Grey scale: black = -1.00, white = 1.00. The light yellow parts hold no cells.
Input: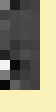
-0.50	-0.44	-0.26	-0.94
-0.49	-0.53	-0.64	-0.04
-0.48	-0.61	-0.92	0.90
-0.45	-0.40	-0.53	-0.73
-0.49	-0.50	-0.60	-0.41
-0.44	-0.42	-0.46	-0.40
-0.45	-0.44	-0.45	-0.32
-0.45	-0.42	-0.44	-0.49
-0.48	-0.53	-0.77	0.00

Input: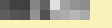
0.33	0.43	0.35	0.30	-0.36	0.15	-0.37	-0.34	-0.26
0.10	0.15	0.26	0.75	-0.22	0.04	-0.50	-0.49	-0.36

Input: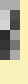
0.34	-0.47
-0.09	-0.59
0.26	-0.67
-0.47	0.66
-0.37	0.60
0.36	0.35

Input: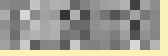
0.41	-0.01	0.69	0.09	-0.12	0.07	0.00	0.02	0.57	-0.28	0.07	0.05	-0.26	0.58	0.05	0.26
0.05	0.14	-0.36	0.23	-0.01	0.10	0.10	-0.29	-0.04	-0.08	0.37	0.31	0.40	0.32	-0.13	0.20
0.07	0.22	-0.52	0.34	0.14	0.19	0.13	-0.15	-0.17	0.17	0.39	0.31	0.50	0.15	-0.07	0.13
0.06	-0.06	0.27	-0.10	-0.33	-0.08	0.08	-0.43	0.37	-0.59	0.21	0.26	0.08	0.68	-0.14	0.34
0.10	0.29	-0.50	0.40	0.27	0.25	0.16	0.02	-0.20	0.36	0.38	0.29	0.52	0.03	0.03	0.09

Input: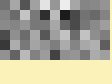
0.25	0.34	-0.06	0.17	0.13	-0.48	0.22	0.01	0.45	-0.22	0.14
-0.26	0.38	0.32	0.04	0.34	-0.01	0.15	0.29	-0.05	0.36	-0.56
-0.01	0.11	0.52	-0.15	0.52	0.25	-0.32	0.32	-0.15	0.12	-0.40
0.24	0.08	-0.07	-0.42	-0.20	0.31	-0.06	-0.06	0.17	0.04	0.08
0.03	-0.18	-0.10	-0.43	-0.79	0.47	-0.64	-0.05	0.54	-0.16	0.03
0.16	0.07	0.04	0.30	0.86	0.18	0.78	0.26	-0.34	0.31	-0.11

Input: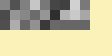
-0.20	-0.20	-0.20	-0.18	-0.55	0.14	-0.19	0.36	-0.38
0.31	0.58	0.41	-0.64	0.18	-0.15	0.06	0.17	-0.41
-0.05	0.64	-0.50	-0.45	-0.06	0.55	0.00	-0.36	0.05

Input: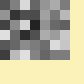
-0.02	-0.03	-0.20	0.03	0.75	0.46	-0.52
0.55	0.72	-0.14	-0.03	0.09	-0.19	-0.31
0.57	0.22	0.35	-0.37	-0.65	-0.18	0.75
-0.25	-0.18	0.15	-0.73	0.67	0.10	-0.48
0.44	-0.06	0.26	-0.40	-0.39	-0.59	0.16
-0.03	0.34	0.17	-0.20	0.70	0.00	-0.35
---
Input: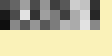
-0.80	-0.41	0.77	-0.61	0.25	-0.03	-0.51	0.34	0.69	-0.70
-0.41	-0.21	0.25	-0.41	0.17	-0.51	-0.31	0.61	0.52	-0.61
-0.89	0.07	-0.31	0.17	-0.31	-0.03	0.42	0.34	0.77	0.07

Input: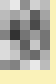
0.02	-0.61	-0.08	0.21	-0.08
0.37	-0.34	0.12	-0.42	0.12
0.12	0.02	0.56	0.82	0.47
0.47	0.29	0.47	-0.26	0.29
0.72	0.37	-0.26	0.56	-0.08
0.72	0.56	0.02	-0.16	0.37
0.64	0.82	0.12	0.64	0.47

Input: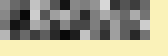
-0.10	-0.85	-0.69	0.34	0.15	-0.61	0.07	-0.44	-0.44	-0.01	-0.44	0.25	-0.26	-0.26	0.61
0.43	-0.52	-0.18	-0.52	-0.26	-0.69	-0.94	-0.77	0.52	-0.10	-0.61	0.25	-0.26	-0.69	-0.10
0.07	-0.44	-0.94	0.61	-0.34	0.25	0.43	-0.01	-0.69	-0.01	0.34	0.07	-0.18	0.34	-0.10
0.15	-0.18	-0.34	0.52	0.25	-0.34	-0.85	0.07	-0.01	0.15	0.69	-0.61	-0.34	-0.52	-0.18

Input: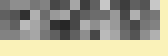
-0.25	-0.34	-0.62	0.38	-0.15	0.20	0.30	-0.44	-0.25	-0.15	-0.15	0.20	-0.44	0.38	-0.15	-0.07
-0.07	-0.25	0.46	0.30	0.02	-0.62	-0.70	-0.44	0.38	0.11	0.38	0.20	-0.25	-0.44	-0.07	0.02
0.02	0.02	0.20	0.30	-0.07	-0.25	-0.52	-0.25	0.11	-0.44	0.46	0.30	-0.15	-0.34	0.11	0.38
-0.07	0.11	0.11	-0.07	0.02	-0.44	-0.34	0.30	-0.52	-0.25	0.56	-0.34	-0.52	-0.25	-0.34	0.56

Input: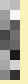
0.39	-0.80
0.05	-0.62
0.14	-0.29
-0.29	-0.20
-0.45	-0.12
0.56	0.47
0.31	0.65
0.22	0.92

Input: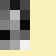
-0.35	-0.83	-0.45
-0.93	-0.08	-0.26
0.00	0.20	-0.93
0.10	0.30	0.89
-0.16	0.47	-0.64
